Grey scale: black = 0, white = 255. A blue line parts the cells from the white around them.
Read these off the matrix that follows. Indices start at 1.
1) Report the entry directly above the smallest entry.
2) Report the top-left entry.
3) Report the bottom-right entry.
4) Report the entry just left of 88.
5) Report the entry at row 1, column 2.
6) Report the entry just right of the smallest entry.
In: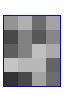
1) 197
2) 147
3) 108
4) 129
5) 176
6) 73

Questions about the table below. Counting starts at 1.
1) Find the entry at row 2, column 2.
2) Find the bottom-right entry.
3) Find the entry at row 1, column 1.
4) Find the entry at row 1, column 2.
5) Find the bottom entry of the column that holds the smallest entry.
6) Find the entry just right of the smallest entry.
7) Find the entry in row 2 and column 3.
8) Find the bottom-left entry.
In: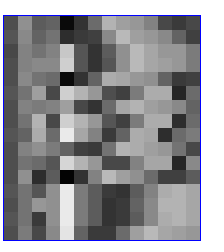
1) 137
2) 151
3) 78
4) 144
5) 228
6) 51
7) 99
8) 78

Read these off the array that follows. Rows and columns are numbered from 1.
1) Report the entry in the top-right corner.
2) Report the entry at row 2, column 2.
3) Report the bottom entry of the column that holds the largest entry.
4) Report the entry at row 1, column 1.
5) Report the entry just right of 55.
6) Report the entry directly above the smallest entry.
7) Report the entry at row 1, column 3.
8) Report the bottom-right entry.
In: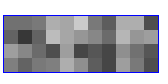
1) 78
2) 55
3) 143
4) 113
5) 99
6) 113
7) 121
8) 78

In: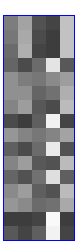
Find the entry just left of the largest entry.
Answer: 68
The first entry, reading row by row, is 125
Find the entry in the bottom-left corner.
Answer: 88
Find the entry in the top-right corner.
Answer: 194
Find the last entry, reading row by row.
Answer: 68
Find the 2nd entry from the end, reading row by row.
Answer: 242
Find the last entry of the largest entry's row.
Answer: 61
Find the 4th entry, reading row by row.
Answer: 68
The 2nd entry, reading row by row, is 163
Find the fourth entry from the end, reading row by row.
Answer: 68
